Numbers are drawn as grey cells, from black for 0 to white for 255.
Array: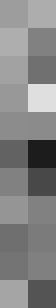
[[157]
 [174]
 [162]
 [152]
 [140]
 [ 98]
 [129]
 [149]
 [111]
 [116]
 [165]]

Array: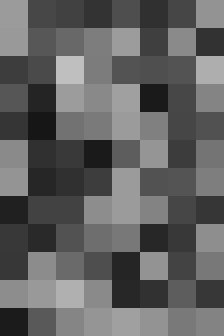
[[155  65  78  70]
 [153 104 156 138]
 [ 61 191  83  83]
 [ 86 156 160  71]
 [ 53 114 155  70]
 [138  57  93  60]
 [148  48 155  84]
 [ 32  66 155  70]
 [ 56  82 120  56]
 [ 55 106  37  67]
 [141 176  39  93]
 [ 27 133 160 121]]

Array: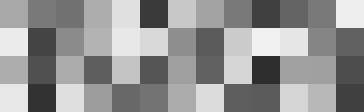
[[168 113 224 200 121 100 238]
 [235 139 232 142 203 230  96]
 [173 171 195 159 213 161  77]
 [231 223 104 172  93 213  64]]

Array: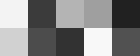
[[243 180  33]
 [209  50  81]]

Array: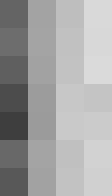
[[100 190]
 [109 193]
 [ 95 194]
 [ 76 199]
 [ 62 201]
 [104 192]
 [ 88 194]]

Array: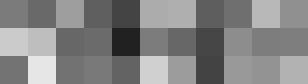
[[123 158  68 175 111 144]
 [203 103  33 103 141 126]
 [115 114  99 156 153 178]]
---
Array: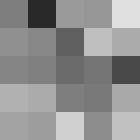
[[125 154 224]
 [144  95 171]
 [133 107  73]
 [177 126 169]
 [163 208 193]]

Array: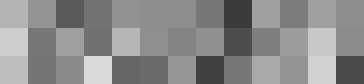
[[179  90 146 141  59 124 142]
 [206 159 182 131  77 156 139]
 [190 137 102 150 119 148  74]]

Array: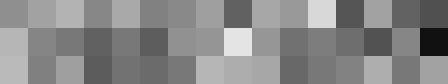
[[143 179 169 137  97 153  85  98]
 [182 120 120 145 228 113 110 134]
 [186 159 114 120 173 104 130 120]]

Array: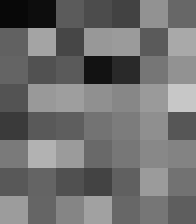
[[  8  91  66 103]
 [ 97  70 155 169]
 [100  90  41 146]
 [ 83 158 135 199]
 [ 58  94 124  86]
 [122 155 119 131]
 [ 88  80  96 114]
 [156 133 103  94]]

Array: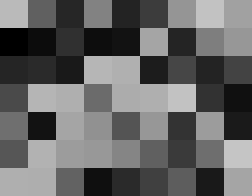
[[186  38  35 149 161]
 [  0  48  18  36 151]
 [ 37  25 176  70  67]
 [ 74 175 172 194  16]
 [111 165  84  51  26]
 [ 86 156 133  58 197]
 [175  98  42  93 165]]

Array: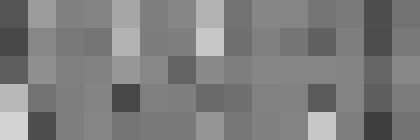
[[ 84 128 166 134 114 134 122 114]
 [ 72 120 179 127 111 117 126 121]
 [ 94 128 151  99 126 133 132 136]
 [184 126  71 127 111 129 132 124]
 [211 127 117 121 119 132 126 115]]

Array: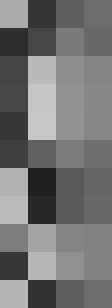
[[171  95]
 [ 46 122]
 [ 68 143]
 [ 70 147]
 [ 55 148]
 [ 64 123]
 [178  89]
 [187  90]
 [126 133]
 [ 55 144]
 [181  94]]
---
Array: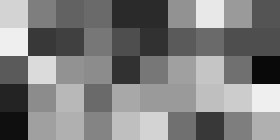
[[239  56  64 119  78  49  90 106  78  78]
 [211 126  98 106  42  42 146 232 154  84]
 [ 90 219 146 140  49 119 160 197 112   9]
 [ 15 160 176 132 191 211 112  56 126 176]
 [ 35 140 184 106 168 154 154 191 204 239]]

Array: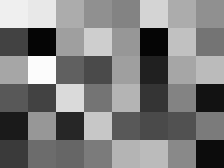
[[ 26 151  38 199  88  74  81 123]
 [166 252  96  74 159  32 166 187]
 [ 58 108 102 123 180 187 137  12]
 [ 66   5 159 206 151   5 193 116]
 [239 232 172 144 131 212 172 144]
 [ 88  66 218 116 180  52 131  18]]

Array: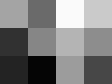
[[ 35   5 156  71]
 [ 49 134 180 141]
 [164 106 250 202]]

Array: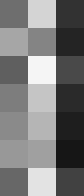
[[152 160  22]
 [138 181  30]
 [166 132  36]
 [125 197  42]
 [110 212  50]
 [103 227  65]
 [ 95 245  73]]

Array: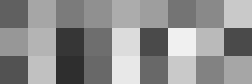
[[ 82 193  46 104 232 104 201 130 166]
 [151 180  54 110 220  74 240 186  74]
 [ 96 166 123 144 172 158 116 137 201]]

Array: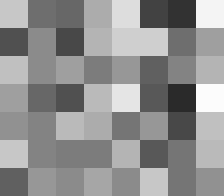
[[ 80 139  72 180 207 207 110 159]
 [159 103  80 186 229  88  42 252]
 [199 110 103 172 221  66  50 244]
 [199 131 124 124 180  88 117 186]
 [ 96 151 139 166 139 199 117 145]
 [192 139 159 124 151  96 131 180]
 [145 131 186 172 117 151  72 192]]

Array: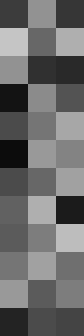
[[ 97 175  27]
 [146  48  41]
 [ 60 146  54]
 [ 35  75  68]
 [ 19 139  83]
 [117 161 111]
 [153  91 125]
 [ 12 153 131]
 [ 75 103 161]
 [ 75 117 167]
 [197 103 175]
 [ 91 125 189]]

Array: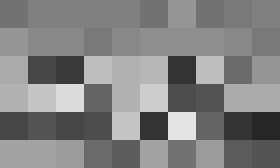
[[171  70  58 190 177 183  51 190 106 149]
 [ 70  84  70  76 197  51 228 100  51  38]
 [114 128 128 128 128 114 149 114 121 128]
 [149 136 136 121 136 142 142 142 136 121]
 [163 163 155 106  92 163 114 155  92  84]
 [177 197 220 100 177 205  76  84 171 171]]
